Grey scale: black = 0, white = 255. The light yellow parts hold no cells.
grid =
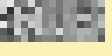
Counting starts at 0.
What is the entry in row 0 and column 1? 230
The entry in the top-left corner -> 215
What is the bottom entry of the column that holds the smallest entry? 92
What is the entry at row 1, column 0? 203
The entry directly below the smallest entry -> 92
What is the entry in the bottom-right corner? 92
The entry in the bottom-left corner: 107
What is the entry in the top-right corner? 189
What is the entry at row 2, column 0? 63
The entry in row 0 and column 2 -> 121
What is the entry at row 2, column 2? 189

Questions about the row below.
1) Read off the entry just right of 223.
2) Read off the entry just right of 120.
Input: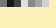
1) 136
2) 24

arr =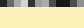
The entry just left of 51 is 211
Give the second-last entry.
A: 78
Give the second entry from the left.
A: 105
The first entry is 37
